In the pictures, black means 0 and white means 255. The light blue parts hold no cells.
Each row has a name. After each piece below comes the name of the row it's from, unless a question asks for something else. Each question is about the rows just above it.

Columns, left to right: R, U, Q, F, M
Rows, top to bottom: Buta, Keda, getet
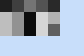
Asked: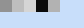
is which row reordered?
Keda
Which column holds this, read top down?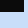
Q
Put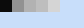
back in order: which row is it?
Keda

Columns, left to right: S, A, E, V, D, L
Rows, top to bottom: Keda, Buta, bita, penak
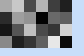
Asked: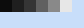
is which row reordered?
penak
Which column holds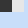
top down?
D

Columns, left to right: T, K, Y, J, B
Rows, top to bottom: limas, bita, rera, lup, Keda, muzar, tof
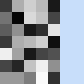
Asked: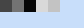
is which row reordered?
bita
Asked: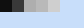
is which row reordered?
lup
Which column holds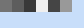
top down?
T
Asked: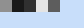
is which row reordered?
rera
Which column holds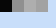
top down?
K
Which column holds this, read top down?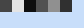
B

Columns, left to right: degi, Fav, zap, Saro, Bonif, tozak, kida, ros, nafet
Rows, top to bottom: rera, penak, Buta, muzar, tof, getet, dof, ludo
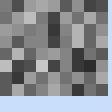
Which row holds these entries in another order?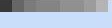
Buta
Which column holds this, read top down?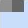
degi

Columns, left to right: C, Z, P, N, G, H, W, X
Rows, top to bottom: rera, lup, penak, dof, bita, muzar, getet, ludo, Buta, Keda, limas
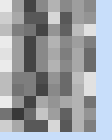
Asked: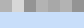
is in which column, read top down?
G
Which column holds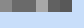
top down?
H
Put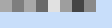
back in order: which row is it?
bita
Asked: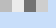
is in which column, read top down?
C
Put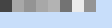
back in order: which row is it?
Buta

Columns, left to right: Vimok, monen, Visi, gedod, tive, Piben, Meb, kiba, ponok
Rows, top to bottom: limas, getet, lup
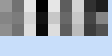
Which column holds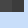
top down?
kiba
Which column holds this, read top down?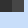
kiba

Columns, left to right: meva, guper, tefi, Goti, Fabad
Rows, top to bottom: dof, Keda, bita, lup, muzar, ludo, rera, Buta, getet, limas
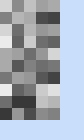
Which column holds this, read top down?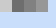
tefi
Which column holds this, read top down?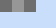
Goti
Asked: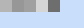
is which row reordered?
bita
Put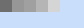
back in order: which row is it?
bita
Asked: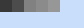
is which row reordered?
limas

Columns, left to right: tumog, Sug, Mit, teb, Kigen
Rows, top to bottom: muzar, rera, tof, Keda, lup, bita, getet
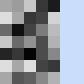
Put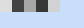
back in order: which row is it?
rera
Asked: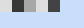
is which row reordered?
bita

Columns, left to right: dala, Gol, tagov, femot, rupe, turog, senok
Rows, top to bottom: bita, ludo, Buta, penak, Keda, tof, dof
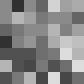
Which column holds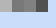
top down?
Gol
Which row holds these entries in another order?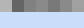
Buta
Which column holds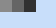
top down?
dala
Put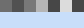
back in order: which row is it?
dof
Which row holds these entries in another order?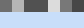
tof
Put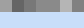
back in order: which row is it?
Buta

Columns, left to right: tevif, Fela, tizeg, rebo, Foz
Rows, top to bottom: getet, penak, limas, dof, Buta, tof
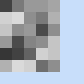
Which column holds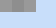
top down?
tizeg
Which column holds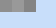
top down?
tizeg
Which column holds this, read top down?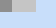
Foz
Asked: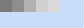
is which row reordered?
penak
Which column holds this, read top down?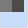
rebo
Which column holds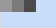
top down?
rebo
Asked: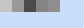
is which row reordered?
dof

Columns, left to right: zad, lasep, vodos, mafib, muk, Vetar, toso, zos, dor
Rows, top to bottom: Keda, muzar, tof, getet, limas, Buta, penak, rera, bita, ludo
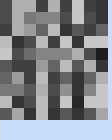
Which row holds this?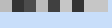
getet
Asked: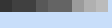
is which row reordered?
tof
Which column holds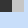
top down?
Vetar
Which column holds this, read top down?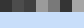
lasep
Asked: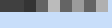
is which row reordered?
penak
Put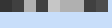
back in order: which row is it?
Keda

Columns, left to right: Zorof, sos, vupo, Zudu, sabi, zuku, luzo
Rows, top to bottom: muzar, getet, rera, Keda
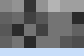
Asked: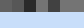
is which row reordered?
rera
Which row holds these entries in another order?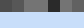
Keda
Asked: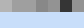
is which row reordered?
muzar
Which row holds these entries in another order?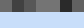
getet
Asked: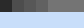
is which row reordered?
Keda
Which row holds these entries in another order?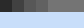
rera
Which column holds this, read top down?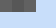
Zorof

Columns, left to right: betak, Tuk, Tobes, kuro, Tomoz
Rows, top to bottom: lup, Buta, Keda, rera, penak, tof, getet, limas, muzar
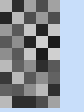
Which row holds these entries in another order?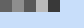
getet
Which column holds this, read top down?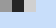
kuro
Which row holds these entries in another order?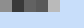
getet

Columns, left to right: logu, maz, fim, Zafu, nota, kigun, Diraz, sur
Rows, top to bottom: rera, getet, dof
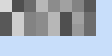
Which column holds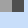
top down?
kigun
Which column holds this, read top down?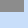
Zafu
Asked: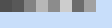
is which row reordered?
getet

